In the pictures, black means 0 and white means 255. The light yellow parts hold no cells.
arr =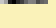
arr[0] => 198
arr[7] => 129
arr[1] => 161

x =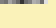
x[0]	127
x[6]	109
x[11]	224

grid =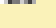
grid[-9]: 253
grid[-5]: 121
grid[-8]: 202

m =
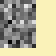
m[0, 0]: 53
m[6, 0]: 118
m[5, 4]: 116
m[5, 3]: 181
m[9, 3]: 158
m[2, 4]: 91
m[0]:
[53, 139, 160, 127, 164, 85, 95, 97, 163]
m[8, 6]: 97
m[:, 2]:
[160, 209, 145, 157, 193, 13, 146, 167, 140, 122, 7, 124]
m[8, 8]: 148
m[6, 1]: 54
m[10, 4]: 29
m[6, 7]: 152
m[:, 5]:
[85, 120, 114, 109, 113, 220, 173, 125, 89, 77, 150, 156]
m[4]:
[65, 137, 193, 58, 127, 113, 129, 94, 102]
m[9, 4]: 151
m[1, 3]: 47
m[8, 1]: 156
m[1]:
[159, 116, 209, 47, 158, 120, 231, 181, 33]
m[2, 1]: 208
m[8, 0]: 66
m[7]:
[86, 148, 167, 60, 84, 125, 126, 88, 82]
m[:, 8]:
[163, 33, 77, 117, 102, 218, 143, 82, 148, 165, 162, 43]
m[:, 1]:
[139, 116, 208, 140, 137, 98, 54, 148, 156, 120, 138, 231]
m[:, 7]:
[97, 181, 116, 71, 94, 161, 152, 88, 51, 77, 70, 134]
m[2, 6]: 170

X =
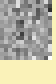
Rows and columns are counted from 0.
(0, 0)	154
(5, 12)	158
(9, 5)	90
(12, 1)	119
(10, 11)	148
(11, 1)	132
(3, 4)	120
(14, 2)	144
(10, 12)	120
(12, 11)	165
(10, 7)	137
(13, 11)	150
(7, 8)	146
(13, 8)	135
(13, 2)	179
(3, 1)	126
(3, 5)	198
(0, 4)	220
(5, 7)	206
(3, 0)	174
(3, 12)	212
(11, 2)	139
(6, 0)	161
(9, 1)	175
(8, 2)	164
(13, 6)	121
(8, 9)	146
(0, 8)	159
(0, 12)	116
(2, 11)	169
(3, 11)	143
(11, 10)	183
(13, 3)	184
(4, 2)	154
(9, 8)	224

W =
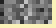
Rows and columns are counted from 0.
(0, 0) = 33
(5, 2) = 88
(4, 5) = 75
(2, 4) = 87
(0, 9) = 84
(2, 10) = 44
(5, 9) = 159
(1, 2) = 116
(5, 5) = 51
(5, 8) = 104
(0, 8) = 109
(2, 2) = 152
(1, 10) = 130
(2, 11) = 120
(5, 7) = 130
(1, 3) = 98
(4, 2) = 160
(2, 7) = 165
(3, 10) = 113
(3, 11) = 137
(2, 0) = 75
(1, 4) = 116
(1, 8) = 123

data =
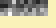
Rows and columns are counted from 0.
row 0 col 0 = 71
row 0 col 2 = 91
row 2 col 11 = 160
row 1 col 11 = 99
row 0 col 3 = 204
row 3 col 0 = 181
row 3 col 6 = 137
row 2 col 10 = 190
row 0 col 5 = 121
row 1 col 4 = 70
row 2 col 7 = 78
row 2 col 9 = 113
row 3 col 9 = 130
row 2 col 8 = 176
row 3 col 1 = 153

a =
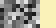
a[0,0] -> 195
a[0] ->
[195, 110, 99, 90, 214, 167, 227, 114, 68, 145]
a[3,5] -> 172
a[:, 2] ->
[99, 127, 123, 191, 113, 204, 159]
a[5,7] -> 145
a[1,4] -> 41
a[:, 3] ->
[90, 65, 49, 208, 226, 99, 97]
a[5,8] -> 142
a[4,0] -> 52
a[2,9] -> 190
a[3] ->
[80, 131, 191, 208, 197, 172, 52, 42, 25, 168]
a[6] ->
[70, 151, 159, 97, 125, 148, 192, 229, 119, 56]
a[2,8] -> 184
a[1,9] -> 191
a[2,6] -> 203
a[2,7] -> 99

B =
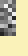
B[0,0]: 139
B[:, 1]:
[131, 244, 99, 115, 111, 124, 175, 102, 77]
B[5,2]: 164
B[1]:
[150, 244, 89, 124]
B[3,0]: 155
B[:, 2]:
[183, 89, 227, 90, 203, 164, 43, 130, 114]
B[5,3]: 227
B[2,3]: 87
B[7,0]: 68
